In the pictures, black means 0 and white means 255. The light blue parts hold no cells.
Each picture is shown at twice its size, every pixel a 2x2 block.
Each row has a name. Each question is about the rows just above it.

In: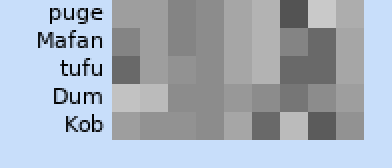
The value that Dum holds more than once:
| 140 |
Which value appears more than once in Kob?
| 146 |
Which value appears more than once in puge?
| 158 |
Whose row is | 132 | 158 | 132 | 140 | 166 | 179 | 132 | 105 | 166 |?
Mafan

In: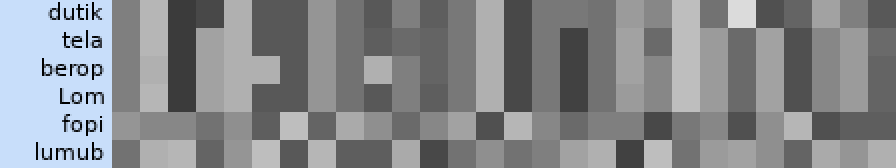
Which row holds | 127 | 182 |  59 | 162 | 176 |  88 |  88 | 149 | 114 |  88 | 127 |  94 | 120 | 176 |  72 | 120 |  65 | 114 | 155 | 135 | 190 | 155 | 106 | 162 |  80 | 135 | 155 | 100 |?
Lom
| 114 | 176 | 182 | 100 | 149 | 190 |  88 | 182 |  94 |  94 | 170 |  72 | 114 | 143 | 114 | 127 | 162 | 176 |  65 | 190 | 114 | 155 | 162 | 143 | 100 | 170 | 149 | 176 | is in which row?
lumub
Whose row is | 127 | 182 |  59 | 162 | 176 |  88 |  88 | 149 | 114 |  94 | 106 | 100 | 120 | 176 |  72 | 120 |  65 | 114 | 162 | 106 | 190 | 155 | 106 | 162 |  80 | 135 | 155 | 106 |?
tela
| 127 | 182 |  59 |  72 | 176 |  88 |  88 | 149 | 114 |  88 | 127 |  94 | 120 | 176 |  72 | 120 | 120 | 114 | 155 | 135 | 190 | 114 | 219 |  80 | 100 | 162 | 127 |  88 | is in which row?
dutik
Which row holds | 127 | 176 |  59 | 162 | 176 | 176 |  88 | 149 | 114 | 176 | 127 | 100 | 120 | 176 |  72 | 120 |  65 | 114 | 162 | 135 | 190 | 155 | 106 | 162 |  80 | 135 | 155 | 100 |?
berop

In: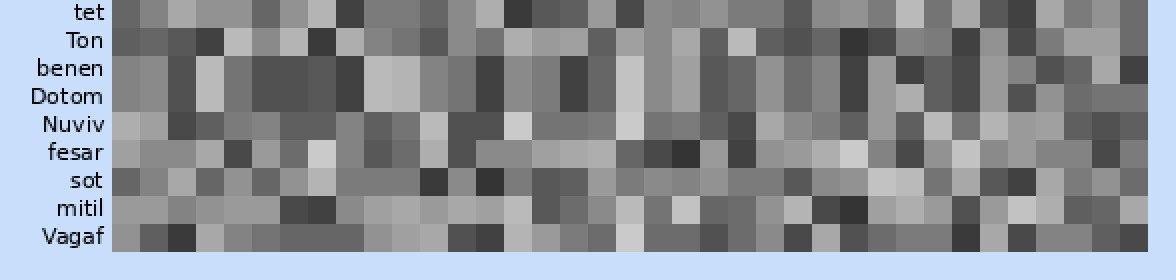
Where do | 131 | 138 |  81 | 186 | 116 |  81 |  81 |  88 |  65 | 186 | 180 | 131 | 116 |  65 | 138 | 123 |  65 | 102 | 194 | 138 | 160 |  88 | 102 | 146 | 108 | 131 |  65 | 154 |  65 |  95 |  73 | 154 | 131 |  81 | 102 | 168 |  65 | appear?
benen
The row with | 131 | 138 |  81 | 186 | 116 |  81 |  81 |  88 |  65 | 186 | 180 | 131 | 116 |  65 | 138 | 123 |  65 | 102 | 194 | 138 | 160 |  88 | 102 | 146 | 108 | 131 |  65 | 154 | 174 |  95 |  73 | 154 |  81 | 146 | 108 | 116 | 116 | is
Dotom
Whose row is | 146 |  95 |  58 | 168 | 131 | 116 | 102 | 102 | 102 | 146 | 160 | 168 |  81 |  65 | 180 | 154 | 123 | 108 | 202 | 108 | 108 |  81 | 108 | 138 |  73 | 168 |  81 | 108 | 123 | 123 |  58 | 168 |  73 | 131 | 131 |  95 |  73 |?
Vagaf
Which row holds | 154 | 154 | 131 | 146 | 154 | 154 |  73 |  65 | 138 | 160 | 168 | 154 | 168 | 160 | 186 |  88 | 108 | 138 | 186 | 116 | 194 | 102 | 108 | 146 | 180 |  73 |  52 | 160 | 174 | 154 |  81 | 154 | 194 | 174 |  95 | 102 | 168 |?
mitil

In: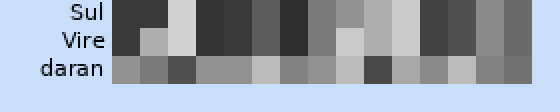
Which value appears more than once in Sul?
| 58 |
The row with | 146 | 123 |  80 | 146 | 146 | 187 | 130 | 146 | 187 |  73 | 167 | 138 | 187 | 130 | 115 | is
daran

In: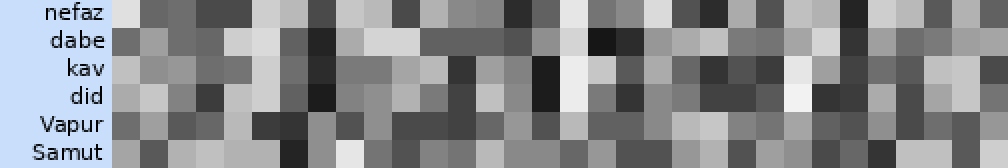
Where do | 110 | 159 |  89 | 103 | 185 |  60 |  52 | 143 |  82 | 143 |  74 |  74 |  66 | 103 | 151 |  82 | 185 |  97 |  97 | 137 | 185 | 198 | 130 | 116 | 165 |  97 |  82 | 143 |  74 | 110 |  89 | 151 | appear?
Vapur
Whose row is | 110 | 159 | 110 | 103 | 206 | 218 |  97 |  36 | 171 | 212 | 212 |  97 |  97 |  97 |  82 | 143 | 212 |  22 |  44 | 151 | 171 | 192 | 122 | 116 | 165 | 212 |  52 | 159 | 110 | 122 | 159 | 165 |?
dabe
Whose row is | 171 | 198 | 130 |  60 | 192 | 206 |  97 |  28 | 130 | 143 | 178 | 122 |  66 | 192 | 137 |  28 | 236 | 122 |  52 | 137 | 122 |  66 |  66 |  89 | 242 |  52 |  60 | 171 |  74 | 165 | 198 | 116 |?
did
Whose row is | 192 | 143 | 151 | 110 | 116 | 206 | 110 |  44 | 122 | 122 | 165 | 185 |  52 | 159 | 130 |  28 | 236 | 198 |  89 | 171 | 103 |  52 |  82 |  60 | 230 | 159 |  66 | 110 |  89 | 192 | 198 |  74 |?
kav
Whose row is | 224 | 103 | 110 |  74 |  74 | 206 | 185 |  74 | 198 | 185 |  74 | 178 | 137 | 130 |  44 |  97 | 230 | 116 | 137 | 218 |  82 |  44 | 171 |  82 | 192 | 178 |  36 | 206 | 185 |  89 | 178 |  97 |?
nefaz

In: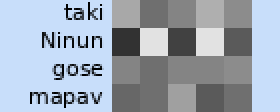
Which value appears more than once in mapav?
| 111 |
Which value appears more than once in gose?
| 132 |
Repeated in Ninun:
| 226 |

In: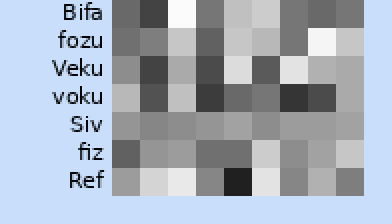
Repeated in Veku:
| 170 |
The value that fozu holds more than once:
| 198 |

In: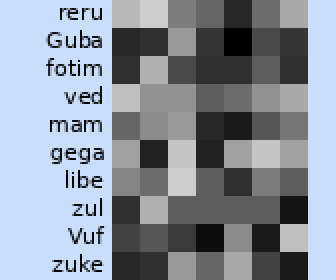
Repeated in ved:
| 146 |
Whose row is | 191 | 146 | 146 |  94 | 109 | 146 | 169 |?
ved
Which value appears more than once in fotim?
| 47 |
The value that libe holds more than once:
| 94 |
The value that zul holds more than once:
| 94 |
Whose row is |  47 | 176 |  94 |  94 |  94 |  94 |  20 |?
zul
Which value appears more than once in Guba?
| 53 |

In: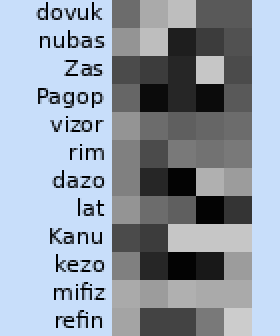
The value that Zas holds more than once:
| 75 |
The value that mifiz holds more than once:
| 170 |
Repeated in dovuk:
| 89 |
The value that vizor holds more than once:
| 108 |
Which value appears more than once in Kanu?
| 198 |
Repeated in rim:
| 121 |

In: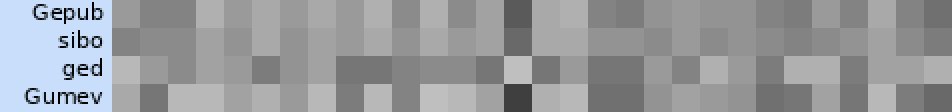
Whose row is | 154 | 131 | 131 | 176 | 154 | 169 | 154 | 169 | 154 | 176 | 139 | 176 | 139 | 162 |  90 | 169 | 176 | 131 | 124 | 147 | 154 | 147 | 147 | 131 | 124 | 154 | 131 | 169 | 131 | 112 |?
Gepub
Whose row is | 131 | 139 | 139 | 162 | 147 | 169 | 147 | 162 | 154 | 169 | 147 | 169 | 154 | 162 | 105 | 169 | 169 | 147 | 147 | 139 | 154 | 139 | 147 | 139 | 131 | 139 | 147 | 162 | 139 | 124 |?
sibo

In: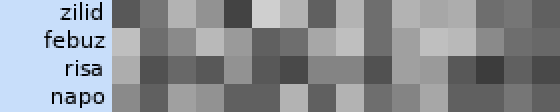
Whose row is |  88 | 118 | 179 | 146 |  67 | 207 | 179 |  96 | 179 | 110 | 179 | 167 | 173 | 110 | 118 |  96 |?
zilid
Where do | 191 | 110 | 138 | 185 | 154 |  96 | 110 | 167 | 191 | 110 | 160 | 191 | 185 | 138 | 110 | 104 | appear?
febuz

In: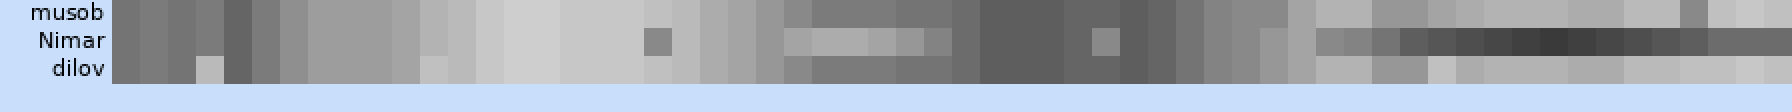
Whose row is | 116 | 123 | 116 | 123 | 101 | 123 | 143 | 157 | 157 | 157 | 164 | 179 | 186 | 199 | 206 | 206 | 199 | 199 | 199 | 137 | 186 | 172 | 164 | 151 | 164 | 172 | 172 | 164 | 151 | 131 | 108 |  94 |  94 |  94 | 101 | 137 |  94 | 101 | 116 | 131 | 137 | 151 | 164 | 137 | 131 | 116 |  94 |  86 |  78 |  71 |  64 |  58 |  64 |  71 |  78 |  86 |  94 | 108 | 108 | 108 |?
Nimar
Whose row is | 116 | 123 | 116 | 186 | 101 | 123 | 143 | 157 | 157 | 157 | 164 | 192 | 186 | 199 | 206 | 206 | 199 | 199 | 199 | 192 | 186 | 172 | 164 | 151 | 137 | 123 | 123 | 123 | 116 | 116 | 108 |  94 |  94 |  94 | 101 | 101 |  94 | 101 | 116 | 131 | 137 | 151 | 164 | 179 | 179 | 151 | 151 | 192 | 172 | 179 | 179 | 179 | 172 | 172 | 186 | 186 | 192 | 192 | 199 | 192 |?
dilov

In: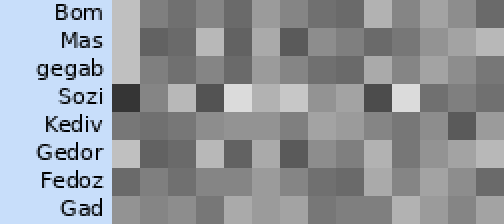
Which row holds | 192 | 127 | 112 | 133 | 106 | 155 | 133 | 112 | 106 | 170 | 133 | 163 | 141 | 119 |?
gegab
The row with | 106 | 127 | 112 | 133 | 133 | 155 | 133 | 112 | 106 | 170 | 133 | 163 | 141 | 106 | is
Fedoz
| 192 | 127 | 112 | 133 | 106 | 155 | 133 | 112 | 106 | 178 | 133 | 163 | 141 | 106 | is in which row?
Bom

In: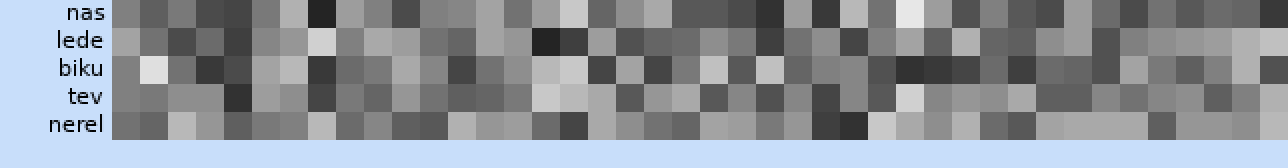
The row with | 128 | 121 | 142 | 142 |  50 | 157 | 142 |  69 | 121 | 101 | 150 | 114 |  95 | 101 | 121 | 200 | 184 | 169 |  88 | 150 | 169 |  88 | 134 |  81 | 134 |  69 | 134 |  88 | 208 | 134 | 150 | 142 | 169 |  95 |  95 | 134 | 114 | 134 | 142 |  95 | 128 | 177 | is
tev
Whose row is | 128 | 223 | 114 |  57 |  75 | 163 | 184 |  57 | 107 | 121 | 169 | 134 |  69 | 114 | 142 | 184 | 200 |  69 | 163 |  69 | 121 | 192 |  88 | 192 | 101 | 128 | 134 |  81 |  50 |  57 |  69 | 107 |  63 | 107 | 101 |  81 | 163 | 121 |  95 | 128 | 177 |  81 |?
biku

